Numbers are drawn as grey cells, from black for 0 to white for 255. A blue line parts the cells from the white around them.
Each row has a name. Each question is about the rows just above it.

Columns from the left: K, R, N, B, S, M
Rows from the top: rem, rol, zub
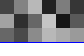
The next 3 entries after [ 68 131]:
[184  34 125]
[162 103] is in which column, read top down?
K

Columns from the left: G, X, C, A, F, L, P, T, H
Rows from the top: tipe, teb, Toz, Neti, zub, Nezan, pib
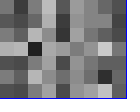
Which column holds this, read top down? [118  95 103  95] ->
H
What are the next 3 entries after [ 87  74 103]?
[176  60 147]

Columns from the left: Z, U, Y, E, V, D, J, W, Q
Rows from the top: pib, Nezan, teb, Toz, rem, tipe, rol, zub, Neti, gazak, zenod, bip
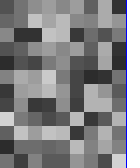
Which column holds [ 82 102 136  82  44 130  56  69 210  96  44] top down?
Z
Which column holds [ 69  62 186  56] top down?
D
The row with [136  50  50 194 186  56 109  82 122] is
teb
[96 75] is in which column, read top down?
J

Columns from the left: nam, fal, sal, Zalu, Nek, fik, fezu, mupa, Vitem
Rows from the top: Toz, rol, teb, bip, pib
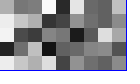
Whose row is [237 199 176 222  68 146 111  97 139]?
pib
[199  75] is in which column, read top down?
fal
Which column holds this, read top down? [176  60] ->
sal
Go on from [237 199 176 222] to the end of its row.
[ 68 146 111  97 139]
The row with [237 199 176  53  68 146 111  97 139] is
rol

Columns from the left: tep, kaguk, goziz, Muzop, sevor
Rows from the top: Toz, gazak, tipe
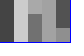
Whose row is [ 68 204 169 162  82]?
Toz
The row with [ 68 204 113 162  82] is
gazak

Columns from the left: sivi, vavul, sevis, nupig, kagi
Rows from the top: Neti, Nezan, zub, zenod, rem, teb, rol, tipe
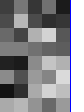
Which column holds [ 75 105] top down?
sivi
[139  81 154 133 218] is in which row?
teb
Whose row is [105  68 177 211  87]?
zub
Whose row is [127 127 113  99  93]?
zenod

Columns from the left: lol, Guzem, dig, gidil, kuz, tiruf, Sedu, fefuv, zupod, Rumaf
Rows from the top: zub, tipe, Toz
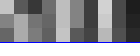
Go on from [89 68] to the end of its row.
[184  81  42]
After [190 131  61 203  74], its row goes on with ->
[35]
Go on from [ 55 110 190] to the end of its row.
[131  61 210  74  29]
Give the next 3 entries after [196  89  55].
[110 190 131]
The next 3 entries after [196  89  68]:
[184  81  42]
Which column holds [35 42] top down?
Rumaf

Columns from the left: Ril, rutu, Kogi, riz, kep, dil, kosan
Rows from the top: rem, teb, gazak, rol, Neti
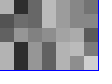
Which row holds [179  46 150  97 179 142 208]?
Neti
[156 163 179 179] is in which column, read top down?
kep
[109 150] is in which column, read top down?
rutu

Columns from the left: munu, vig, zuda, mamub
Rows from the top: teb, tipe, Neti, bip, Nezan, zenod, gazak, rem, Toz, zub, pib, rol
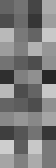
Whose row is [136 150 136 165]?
Toz
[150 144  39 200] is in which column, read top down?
mamub
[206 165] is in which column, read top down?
munu

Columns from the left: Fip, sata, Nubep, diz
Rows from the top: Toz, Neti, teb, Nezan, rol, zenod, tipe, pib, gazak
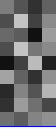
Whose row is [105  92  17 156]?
teb
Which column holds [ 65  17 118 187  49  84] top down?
Nubep
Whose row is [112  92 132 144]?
gazak
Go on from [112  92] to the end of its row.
[132 144]

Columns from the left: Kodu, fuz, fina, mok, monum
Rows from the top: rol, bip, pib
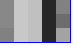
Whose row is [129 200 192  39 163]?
pib
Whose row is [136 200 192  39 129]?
rol

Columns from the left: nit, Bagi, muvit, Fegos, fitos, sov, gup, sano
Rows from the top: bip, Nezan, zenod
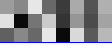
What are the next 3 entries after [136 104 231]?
[ 10 217  89]
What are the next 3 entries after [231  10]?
[217  89 184]
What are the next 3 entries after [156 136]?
[231 104  59]

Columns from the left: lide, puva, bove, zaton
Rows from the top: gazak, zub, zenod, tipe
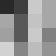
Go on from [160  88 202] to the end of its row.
[128]
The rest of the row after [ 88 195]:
[167]
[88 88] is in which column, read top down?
puva
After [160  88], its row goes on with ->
[202 128]
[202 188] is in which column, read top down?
bove
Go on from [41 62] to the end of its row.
[202 167]

